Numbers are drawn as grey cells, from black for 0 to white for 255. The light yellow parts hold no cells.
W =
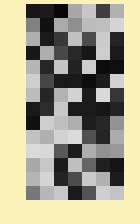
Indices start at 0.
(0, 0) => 24
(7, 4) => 28
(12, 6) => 29
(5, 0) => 205
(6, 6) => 54
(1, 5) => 190
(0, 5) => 62
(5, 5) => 29
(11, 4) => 100
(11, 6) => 20
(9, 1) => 176
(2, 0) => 175
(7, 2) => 199
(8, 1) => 205
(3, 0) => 24
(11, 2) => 28
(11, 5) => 32
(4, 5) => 13
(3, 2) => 72
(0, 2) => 7
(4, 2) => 197
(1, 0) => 129
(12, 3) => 76
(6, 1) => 38
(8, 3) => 176
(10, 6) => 153
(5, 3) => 26
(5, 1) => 70
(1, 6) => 212
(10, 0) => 218

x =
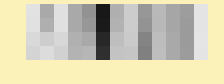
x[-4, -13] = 226
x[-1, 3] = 179
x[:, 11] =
[157, 155, 155, 156]
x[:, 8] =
[151, 147, 132, 128]
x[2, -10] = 176
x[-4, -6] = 204
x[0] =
[226, 169, 224, 169, 146, 24, 175, 204, 151, 185, 166, 157, 228]
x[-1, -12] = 220
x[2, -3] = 169
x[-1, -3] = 169
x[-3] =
[225, 175, 224, 169, 151, 26, 178, 204, 147, 184, 166, 155, 228]
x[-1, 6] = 195
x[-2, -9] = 169
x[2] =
[217, 205, 215, 176, 169, 39, 190, 202, 132, 189, 169, 155, 229]

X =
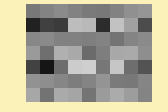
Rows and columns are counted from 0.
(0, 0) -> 120
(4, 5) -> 119
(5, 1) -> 142
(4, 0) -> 66
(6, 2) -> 170
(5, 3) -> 125
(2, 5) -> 131
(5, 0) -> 146
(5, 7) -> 120
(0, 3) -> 130
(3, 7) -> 170
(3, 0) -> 154
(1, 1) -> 64
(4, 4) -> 207
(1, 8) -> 76
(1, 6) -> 194
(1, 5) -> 44
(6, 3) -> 165
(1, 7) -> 161

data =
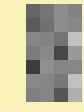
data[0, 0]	101
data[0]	[101, 117, 141, 130]
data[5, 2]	120
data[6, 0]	128
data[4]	[60, 143, 133, 134]
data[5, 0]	137
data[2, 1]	131
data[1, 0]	90
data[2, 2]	116

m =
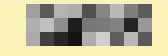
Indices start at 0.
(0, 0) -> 159
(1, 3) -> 30
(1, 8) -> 152
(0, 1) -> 90
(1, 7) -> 36
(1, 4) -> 119
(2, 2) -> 38
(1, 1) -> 191

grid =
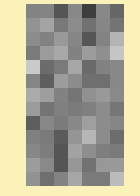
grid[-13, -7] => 131
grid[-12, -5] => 121
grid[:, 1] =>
[132, 164, 130, 155, 108, 94, 158, 116, 136, 122, 125, 137, 111]
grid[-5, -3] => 159
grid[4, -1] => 136
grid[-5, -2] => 140
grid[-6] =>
[155, 116, 128, 123, 128, 140, 119]
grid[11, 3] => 151
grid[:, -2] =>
[136, 134, 131, 143, 130, 111, 153, 140, 140, 140, 126, 152, 122]
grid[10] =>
[135, 125, 85, 163, 142, 126, 122]
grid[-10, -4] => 130
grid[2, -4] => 134
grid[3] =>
[122, 155, 168, 130, 156, 143, 197]
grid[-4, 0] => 128
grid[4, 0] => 202
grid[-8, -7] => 133
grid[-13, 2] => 85
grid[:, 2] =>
[85, 121, 153, 168, 122, 156, 130, 128, 123, 91, 85, 85, 131]
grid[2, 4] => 86
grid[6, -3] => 145
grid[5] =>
[133, 94, 156, 140, 112, 111, 136]
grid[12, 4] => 123

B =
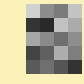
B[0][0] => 209
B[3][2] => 174
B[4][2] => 85
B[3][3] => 126
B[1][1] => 41
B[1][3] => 171

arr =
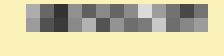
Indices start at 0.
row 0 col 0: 173
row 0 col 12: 115
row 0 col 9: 157
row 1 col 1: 81
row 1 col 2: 59
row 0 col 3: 144
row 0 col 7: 139
